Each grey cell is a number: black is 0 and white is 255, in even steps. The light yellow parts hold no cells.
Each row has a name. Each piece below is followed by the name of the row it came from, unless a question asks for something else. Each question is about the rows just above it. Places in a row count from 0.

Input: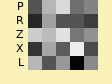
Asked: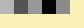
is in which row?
L
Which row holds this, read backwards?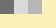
P
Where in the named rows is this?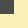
X, 4

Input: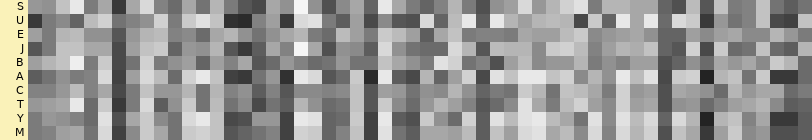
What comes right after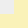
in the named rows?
[123]
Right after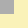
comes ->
[194]

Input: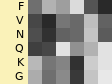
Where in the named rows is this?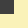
Q, 0
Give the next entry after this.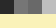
[98]
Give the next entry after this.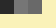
[190]
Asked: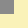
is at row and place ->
G, 2
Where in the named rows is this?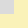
F, 3

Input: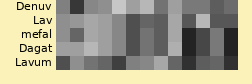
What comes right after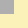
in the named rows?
[35]
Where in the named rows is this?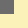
Denuv, 12
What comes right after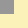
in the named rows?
[167]

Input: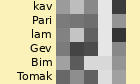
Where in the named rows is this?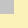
lam, 1
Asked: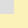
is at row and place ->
Tomak, 3

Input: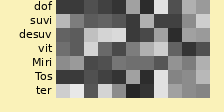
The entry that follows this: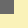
[73]
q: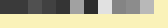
Tos
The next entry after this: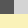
[140]
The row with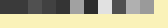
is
dof
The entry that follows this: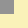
[125]

